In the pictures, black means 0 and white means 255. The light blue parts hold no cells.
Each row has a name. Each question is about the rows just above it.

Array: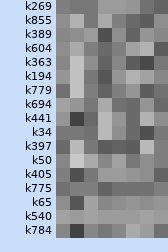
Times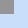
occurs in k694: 2
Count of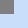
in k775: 3
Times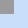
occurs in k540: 5

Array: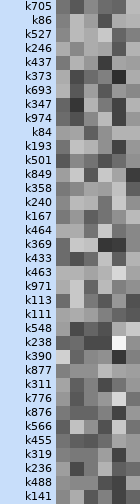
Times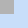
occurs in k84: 2
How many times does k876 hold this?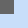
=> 2
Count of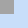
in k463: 2

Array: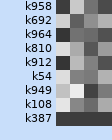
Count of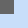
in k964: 0
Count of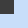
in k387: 4

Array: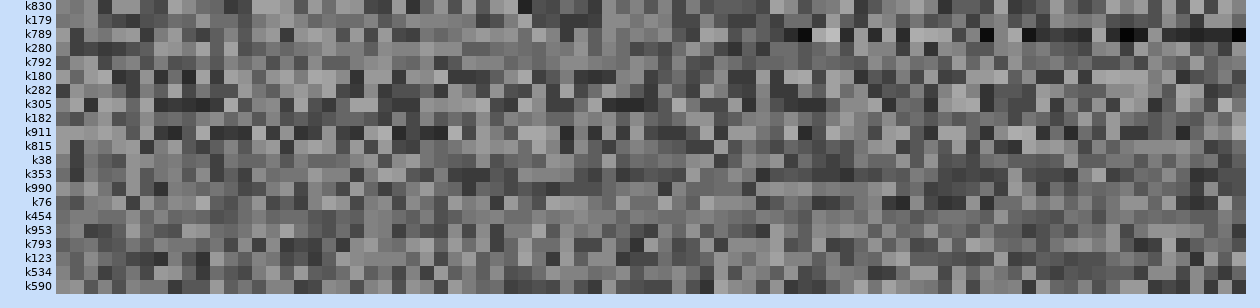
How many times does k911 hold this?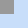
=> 10
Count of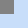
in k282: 7
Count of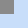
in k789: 6
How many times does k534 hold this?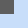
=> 11
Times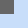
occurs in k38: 12
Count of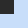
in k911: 7

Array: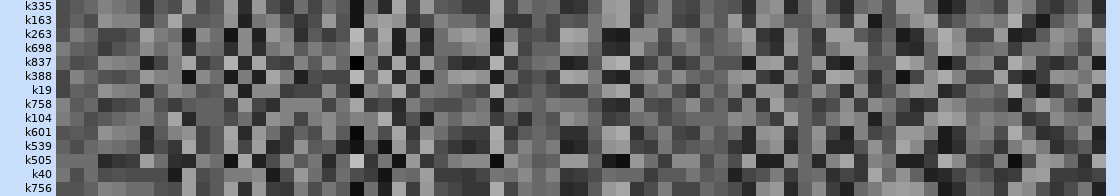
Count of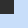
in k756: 3
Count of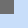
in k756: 6
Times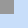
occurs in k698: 5
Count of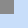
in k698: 6
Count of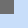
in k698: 10
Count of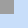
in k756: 3

